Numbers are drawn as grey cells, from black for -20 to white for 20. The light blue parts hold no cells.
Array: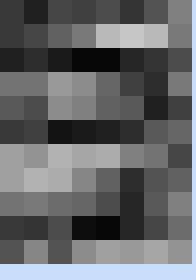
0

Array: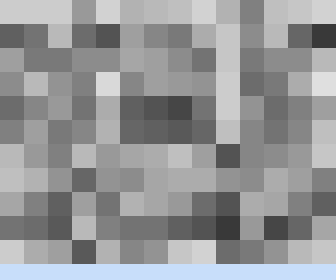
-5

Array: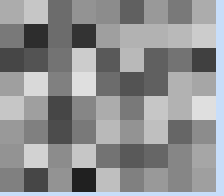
2

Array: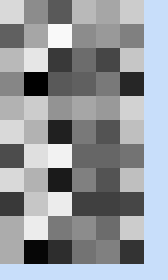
-9

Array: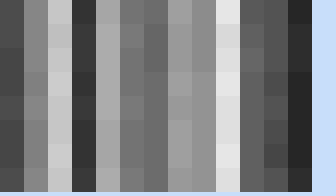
-14

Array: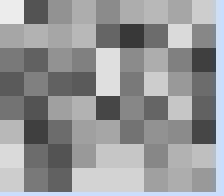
-9
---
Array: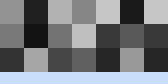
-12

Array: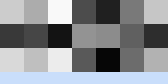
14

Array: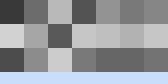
-8

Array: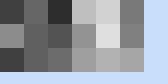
-10

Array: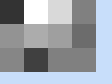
1

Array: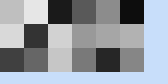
-10

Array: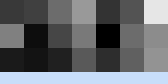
-16
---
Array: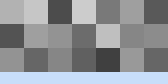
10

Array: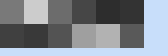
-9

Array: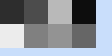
-8

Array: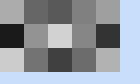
13

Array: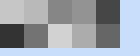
1

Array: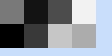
-17

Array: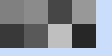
2

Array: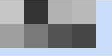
-12

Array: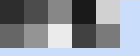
1
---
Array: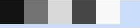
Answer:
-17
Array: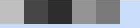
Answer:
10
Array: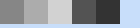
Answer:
1
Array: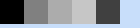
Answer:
-20
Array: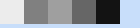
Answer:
17
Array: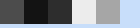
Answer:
-8
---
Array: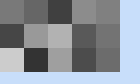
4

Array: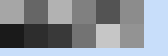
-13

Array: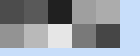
9

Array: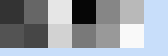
-9

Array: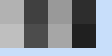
-8

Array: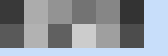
8

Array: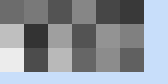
-12

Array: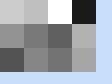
-1
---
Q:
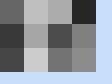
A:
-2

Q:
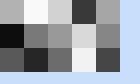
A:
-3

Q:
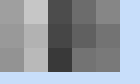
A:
-11

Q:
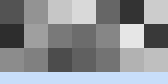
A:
-8

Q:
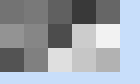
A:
15

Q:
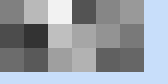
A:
5

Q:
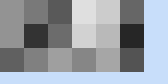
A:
5
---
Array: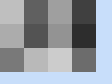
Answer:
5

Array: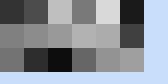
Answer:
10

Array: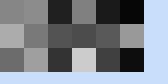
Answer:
-15

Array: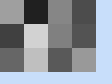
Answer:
1

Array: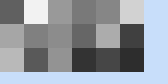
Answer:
4

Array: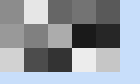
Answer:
-4

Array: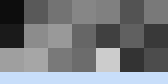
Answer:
-2

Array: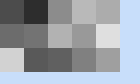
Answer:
2
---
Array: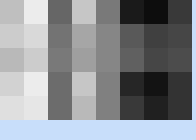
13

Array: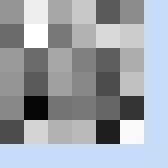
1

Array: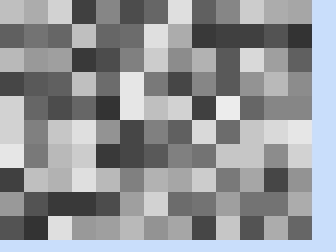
4

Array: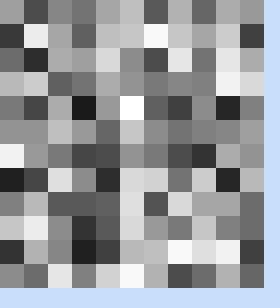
-12

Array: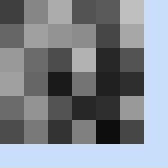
-3
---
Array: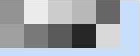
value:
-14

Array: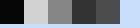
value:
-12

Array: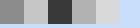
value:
8

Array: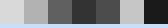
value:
11

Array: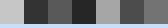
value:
-8

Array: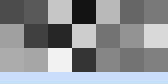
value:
-2

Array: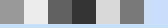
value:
14

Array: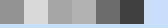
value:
-3
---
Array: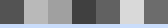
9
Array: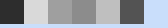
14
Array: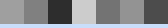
0
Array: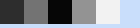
-2
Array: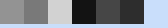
-1
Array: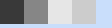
1
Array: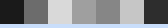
-3
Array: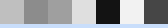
2
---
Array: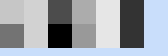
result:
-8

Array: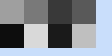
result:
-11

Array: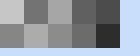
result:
6

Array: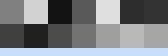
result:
-17

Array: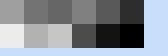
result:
-4

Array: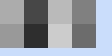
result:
9
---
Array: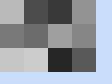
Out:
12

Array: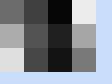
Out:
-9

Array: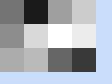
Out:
9

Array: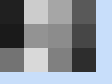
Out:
14

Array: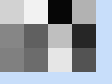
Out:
-3

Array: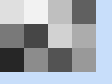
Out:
2
